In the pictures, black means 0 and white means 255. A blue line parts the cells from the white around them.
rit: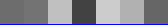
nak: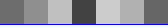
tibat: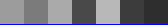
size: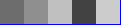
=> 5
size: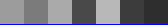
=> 7
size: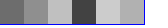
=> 6
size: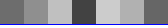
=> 7

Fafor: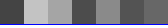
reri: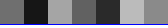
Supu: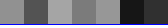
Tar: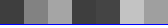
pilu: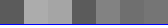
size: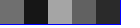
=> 5
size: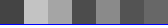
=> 7
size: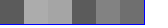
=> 6
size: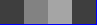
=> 4
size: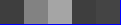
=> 5
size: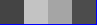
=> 4
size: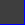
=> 1

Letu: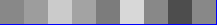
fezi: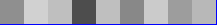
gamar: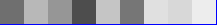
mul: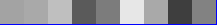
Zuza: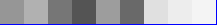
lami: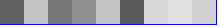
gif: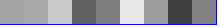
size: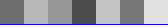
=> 7
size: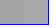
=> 2
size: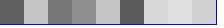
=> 9
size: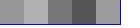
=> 5

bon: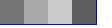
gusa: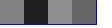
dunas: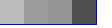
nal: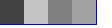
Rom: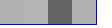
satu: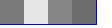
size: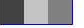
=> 3
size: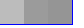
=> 3
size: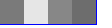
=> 4

